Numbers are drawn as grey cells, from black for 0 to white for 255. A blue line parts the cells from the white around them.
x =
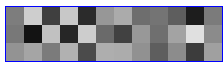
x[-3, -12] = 125
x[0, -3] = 94
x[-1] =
[147, 165, 123, 177, 75, 174, 172, 145, 94, 140, 60, 160]
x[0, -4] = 116
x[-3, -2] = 29
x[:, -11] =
[206, 19, 165]
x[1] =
[120, 19, 193, 38, 205, 106, 65, 152, 111, 163, 224, 139]
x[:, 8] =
[116, 111, 94]

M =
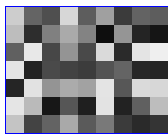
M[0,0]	205
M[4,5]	228
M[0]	[205, 100, 79, 215, 93, 160, 59, 99, 93]
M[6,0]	196
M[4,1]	226
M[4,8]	215
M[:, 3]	[215, 170, 148, 66, 171, 86, 169]
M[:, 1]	[100, 45, 232, 35, 226, 186, 67]
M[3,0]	229
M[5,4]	31
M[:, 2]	[79, 128, 71, 74, 148, 23, 99]
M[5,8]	189
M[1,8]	21
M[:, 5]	[160, 14, 218, 83, 228, 227, 121]

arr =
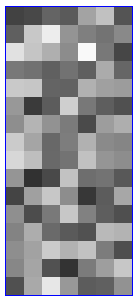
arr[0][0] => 66
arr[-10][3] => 123
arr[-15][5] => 115
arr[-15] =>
[95, 200, 237, 148, 127, 115, 137]
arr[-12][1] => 198
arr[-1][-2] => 96
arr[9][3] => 194
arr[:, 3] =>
[90, 148, 140, 114, 98, 207, 123, 125, 115, 194, 141, 199, 90, 178, 51, 152]
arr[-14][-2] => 120
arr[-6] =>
[68, 160, 199, 141, 55, 92, 167]
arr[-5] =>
[143, 76, 121, 199, 129, 94, 79]
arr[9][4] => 110
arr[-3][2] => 203
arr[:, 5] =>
[193, 115, 120, 171, 160, 94, 157, 138, 149, 115, 92, 94, 185, 124, 158, 96]
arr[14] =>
[135, 165, 81, 51, 123, 158, 199]
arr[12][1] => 173
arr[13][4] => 194
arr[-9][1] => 165
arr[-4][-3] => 81
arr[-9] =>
[203, 165, 104, 125, 177, 138, 133]
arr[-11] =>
[152, 58, 92, 207, 120, 94, 80]
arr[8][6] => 141
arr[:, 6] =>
[84, 137, 70, 102, 156, 80, 174, 133, 141, 88, 167, 79, 179, 78, 199, 146]
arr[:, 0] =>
[66, 95, 225, 120, 201, 152, 142, 203, 215, 149, 68, 143, 131, 142, 135, 80]
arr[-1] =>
[80, 169, 231, 152, 92, 96, 146]
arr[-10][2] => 146
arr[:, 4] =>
[163, 127, 249, 95, 177, 120, 74, 177, 193, 110, 55, 129, 81, 194, 123, 92]

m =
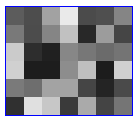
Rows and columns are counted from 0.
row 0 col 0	92
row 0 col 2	162
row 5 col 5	68
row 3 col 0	208
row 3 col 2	29
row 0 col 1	77
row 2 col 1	45
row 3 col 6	208
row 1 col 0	121
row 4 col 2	163
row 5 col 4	170
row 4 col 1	110
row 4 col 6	74

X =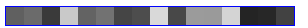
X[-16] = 96
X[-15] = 107
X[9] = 72
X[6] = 69
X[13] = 36
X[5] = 114

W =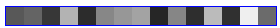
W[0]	88
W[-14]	100
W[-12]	179
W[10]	46
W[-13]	55

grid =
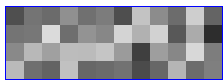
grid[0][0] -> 79
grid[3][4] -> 103
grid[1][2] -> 219
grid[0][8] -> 140
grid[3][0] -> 186
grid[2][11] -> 125
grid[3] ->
[186, 111, 99, 193, 103, 107, 114, 75, 103, 181, 108, 127]
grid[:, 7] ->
[195, 177, 63, 75]
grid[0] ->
[79, 116, 107, 144, 112, 124, 78, 195, 140, 108, 206, 100]
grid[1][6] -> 212
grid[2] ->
[137, 184, 160, 188, 187, 197, 155, 63, 158, 135, 216, 125]

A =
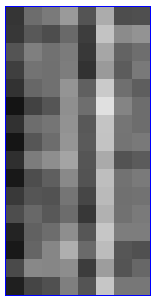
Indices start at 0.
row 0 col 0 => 53
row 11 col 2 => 88
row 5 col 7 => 109
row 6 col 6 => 117
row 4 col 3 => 148
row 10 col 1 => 85
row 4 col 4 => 96
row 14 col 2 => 134
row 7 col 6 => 116
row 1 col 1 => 88
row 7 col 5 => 195
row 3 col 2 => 112
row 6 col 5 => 196
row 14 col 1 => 136
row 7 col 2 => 109
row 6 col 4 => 88
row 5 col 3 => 143
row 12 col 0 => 35
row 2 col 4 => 56
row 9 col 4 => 83
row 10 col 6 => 112
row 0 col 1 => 109
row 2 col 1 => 127
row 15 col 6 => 119
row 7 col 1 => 86
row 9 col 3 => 137
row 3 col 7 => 121
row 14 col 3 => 141
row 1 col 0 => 55
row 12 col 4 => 86
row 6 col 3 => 146
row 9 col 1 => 77
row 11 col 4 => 55
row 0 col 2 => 122
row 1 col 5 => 195
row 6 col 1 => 109

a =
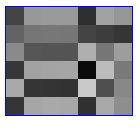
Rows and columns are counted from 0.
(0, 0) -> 68
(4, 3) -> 50
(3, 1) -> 162
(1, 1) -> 118
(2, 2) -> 84
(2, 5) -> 118
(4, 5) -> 79
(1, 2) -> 119
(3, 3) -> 165
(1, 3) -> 118
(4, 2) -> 52
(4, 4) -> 201
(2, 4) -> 175
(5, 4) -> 48

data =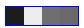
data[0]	28
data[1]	237

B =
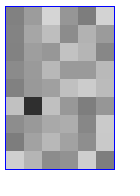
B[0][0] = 129
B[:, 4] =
[125, 178, 181, 154, 204, 126, 135, 142, 206]
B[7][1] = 162
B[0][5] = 211
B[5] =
[193, 47, 192, 152, 126, 150]
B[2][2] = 151
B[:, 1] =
[156, 166, 158, 154, 153, 47, 153, 162, 181]
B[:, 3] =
[150, 140, 194, 154, 192, 152, 173, 162, 146]
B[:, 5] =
[211, 155, 135, 185, 187, 150, 202, 201, 126]
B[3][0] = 139
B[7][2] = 184
